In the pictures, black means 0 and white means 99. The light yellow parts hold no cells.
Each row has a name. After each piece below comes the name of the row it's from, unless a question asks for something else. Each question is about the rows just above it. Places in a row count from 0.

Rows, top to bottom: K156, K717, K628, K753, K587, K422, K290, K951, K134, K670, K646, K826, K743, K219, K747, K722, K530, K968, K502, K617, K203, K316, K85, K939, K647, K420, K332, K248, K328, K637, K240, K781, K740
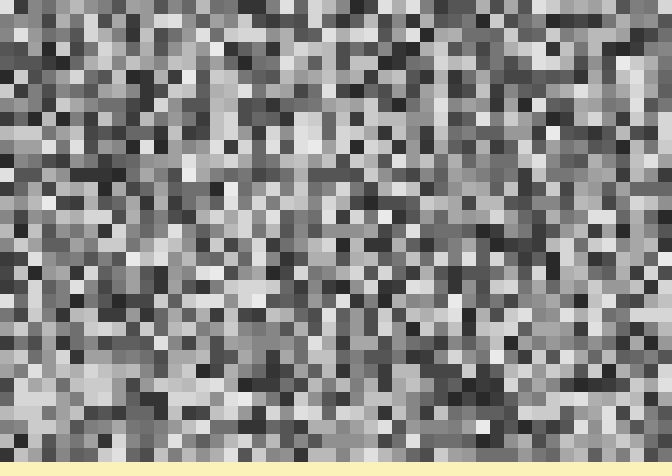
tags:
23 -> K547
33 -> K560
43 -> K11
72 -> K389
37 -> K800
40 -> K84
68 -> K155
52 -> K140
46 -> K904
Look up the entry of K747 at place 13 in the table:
K11
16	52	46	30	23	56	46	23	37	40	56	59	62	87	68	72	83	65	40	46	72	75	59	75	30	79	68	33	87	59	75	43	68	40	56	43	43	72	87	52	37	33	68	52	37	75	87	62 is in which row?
K826

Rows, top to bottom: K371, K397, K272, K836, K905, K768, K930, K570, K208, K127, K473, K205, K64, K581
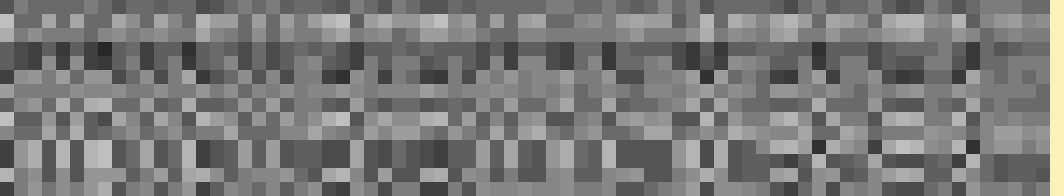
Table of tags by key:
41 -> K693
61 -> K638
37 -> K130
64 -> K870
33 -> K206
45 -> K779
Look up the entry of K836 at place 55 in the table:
K693
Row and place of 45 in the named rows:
K581, 3
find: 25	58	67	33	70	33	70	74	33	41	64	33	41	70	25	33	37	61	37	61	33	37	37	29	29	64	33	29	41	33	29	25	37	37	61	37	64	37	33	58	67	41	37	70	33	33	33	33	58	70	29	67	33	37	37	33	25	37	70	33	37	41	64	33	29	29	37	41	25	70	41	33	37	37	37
K205

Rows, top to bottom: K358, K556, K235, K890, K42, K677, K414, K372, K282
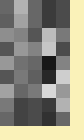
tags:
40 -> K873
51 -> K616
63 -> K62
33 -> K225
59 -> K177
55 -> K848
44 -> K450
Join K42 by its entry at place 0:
K177
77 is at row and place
K890, 3
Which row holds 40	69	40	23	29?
K358
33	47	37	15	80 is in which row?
K677
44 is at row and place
K42, 1
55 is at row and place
K235, 0

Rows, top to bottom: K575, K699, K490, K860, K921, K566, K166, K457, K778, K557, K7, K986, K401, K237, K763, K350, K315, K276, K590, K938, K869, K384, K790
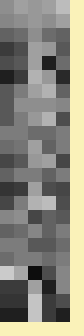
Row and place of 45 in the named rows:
K7, 1
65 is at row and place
K938, 1
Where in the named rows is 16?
K566, 4
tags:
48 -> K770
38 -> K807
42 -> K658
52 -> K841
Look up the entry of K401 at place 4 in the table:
K770

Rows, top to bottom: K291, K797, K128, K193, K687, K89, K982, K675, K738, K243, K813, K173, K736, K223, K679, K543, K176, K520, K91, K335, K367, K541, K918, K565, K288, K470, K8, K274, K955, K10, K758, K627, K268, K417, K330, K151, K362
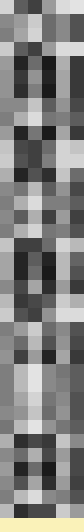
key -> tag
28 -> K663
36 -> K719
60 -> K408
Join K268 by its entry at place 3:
K663
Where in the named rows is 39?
K91, 5

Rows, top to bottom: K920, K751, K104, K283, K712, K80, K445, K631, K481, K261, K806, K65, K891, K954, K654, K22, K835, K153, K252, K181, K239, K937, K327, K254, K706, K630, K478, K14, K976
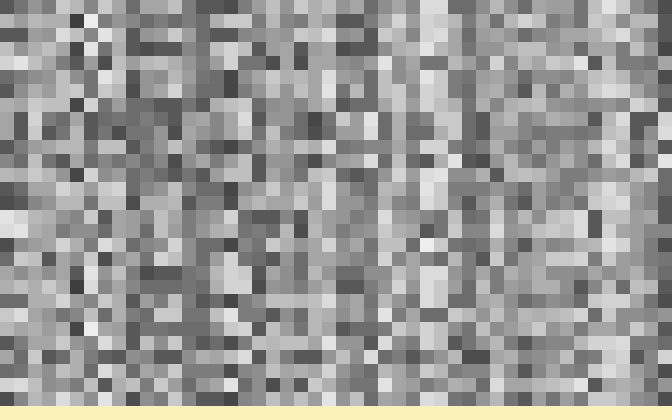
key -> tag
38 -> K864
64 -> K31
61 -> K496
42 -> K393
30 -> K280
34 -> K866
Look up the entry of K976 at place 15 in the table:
K866
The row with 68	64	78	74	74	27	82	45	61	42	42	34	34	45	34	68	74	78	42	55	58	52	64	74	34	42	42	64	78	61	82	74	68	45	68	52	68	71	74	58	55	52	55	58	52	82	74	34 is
K631
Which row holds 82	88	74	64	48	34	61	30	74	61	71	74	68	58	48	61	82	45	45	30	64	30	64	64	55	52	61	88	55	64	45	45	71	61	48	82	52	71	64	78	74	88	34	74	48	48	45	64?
K712
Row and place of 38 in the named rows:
K630, 7
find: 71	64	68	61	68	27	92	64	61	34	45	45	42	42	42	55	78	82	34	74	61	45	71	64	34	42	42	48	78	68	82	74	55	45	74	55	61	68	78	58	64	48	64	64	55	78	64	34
K254
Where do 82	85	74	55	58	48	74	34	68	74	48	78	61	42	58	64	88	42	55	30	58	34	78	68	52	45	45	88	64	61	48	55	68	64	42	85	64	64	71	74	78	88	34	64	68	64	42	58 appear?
K14

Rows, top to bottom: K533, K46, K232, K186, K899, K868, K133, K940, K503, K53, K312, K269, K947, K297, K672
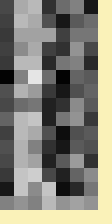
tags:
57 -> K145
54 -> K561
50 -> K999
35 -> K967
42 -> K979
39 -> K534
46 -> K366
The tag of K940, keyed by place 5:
K561
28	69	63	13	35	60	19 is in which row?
K269

